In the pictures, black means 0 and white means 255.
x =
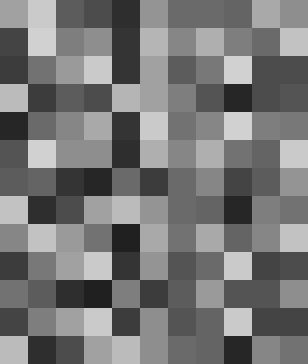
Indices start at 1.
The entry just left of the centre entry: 106
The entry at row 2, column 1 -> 68
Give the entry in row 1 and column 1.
161
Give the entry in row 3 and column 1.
60
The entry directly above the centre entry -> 175
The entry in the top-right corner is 142
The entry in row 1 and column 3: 92
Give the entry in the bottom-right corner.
114
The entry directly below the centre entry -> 148
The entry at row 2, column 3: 126
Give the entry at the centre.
60
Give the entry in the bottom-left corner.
187
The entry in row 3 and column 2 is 114
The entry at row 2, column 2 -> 209
